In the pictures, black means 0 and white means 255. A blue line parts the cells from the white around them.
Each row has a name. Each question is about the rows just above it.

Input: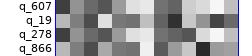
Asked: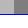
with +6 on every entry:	[190 132]
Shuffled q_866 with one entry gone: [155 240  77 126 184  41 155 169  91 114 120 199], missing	[161]

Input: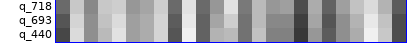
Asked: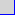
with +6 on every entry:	[218]
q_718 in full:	[106 200 136 200 206 151 165 206 106 226 106 151 226 121 186 151 159  77
 172  98 159 194 219 179  92]

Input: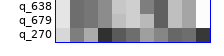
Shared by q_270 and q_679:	[110]
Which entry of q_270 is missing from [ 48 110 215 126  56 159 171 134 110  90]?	[103]
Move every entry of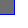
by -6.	[104]
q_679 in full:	[229 110 118 140 191 207 185  96 191 165 252]

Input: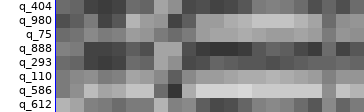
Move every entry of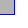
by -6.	[174]
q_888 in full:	[129 123  67  67  73  94  79 164 164  79  60  53  53  60  87 101  94  73
  60 108  67  87]
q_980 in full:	[ 79  94 123  67  87 180 156 149  67  94 156 156 172 180 195 195 195 180
 164 108 143 149]
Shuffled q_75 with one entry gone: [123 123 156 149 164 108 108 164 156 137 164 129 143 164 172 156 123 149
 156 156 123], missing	[115]

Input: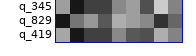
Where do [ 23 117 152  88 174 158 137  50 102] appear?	q_829
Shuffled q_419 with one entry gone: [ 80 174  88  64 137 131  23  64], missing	[166]

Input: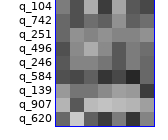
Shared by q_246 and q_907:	[88]
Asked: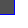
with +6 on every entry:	[86]
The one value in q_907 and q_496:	[88]
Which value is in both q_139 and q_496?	[138]

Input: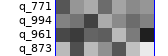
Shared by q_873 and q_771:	[86]
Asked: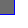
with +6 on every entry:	[114]
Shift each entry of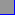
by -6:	[144]
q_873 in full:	[186  79 186 144  86 192 234]
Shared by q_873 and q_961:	[186]
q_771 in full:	[ 86 150 171 108 164 138 150]
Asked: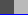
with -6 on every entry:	[ 73 180]

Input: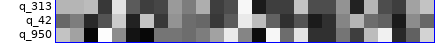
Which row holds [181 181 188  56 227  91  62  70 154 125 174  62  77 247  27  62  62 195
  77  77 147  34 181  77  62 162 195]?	q_313
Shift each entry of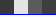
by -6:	[ 50 221  85  56]
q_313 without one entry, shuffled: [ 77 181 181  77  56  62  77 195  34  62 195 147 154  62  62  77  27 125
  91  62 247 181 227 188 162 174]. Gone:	[70]

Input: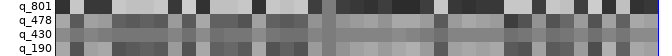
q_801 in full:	[ 50 199  56  56 199 192 192 199  56 205  50 192 192 199  50 199 192 199
  62 124  62  56  50  62  44  44  62 199  56  50  56  56 199 199  62 199
 192  62 205  50 192  50  56]
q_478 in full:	[168  90 161 155  97  90  97  90 155  90 168  97  97  83 161  97  90  97
 147 124 147 155 161 147 168 168 155  90 155 168 161 155  62  83 147  83
 104 155  83 161  97 168 161]
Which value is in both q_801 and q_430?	[124]
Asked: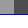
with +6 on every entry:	[161  83]

